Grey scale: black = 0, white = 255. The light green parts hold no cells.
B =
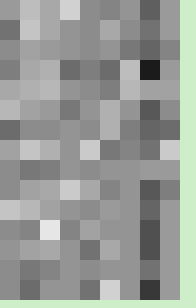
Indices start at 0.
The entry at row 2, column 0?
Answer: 140
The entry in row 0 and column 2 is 168
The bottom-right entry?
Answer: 154
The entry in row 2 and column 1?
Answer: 162
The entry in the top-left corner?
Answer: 154
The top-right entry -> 154
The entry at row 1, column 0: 114
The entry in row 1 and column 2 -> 168
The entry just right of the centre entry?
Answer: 120
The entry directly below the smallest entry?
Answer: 162
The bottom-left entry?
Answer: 140
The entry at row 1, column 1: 196
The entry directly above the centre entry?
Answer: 140
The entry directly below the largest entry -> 168
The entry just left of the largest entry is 132
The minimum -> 27
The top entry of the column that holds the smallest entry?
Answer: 95
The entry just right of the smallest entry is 154

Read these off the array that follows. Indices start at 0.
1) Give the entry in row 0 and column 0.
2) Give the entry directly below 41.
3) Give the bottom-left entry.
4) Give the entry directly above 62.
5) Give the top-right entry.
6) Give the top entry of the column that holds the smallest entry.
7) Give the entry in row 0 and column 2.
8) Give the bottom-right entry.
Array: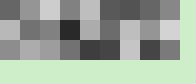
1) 102
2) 114
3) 141
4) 172
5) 135
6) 129
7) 205
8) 122

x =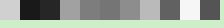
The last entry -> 84
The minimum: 25
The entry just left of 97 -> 186

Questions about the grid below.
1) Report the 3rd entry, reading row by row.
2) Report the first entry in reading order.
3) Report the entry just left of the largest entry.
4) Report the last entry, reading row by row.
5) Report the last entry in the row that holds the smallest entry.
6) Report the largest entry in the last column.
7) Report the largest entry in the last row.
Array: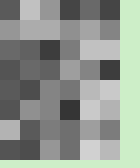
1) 150
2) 90
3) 111
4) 185
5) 179
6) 201
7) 209

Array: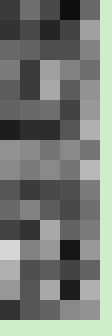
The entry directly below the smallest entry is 67
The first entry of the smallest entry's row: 59
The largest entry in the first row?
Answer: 111
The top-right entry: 105
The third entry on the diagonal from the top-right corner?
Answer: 79
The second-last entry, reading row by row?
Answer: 137
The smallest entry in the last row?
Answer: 51
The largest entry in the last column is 184
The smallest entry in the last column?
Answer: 99
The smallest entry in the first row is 15
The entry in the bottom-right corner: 145
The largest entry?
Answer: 214
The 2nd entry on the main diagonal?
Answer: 73
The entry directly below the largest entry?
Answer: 176

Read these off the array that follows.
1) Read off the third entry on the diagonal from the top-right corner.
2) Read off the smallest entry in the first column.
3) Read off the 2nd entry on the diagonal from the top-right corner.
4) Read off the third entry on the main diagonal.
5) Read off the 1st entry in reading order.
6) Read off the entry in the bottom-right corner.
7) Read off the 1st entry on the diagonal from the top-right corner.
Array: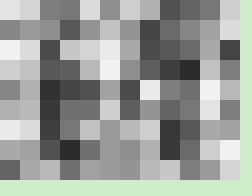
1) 106
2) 100
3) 162
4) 75
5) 227
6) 212
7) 206

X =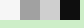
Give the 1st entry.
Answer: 246
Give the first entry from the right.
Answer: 14
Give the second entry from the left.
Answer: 161

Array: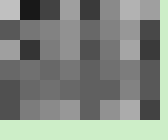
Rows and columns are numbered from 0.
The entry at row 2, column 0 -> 159
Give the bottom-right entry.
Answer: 66
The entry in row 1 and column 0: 88
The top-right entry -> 159
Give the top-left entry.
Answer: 192
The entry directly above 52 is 118
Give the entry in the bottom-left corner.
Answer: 80
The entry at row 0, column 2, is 66
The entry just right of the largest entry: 24

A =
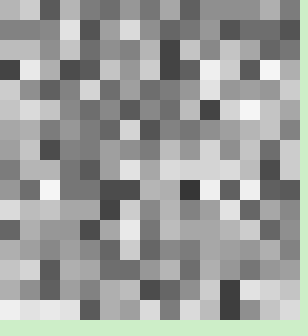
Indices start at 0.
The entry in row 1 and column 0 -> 130
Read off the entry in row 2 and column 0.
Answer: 188
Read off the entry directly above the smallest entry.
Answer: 212
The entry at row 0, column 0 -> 181
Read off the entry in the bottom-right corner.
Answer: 218
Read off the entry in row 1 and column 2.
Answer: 136
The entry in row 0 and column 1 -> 204
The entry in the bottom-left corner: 239
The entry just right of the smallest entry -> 239
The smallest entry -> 54
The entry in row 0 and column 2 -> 90
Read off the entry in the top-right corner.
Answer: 124
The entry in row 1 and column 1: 130
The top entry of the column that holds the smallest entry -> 96

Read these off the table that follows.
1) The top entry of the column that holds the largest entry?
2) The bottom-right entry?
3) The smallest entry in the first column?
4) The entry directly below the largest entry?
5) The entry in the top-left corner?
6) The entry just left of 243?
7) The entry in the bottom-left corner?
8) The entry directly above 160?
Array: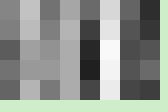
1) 215
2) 62
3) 92
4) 243
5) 133
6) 32
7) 100
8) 187

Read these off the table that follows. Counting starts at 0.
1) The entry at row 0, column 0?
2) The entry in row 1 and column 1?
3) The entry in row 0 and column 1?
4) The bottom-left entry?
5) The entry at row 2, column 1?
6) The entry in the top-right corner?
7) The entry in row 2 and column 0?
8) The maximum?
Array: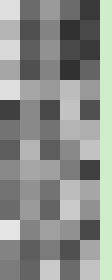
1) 222
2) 80
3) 107
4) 123
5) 93
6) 57
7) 216
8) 228
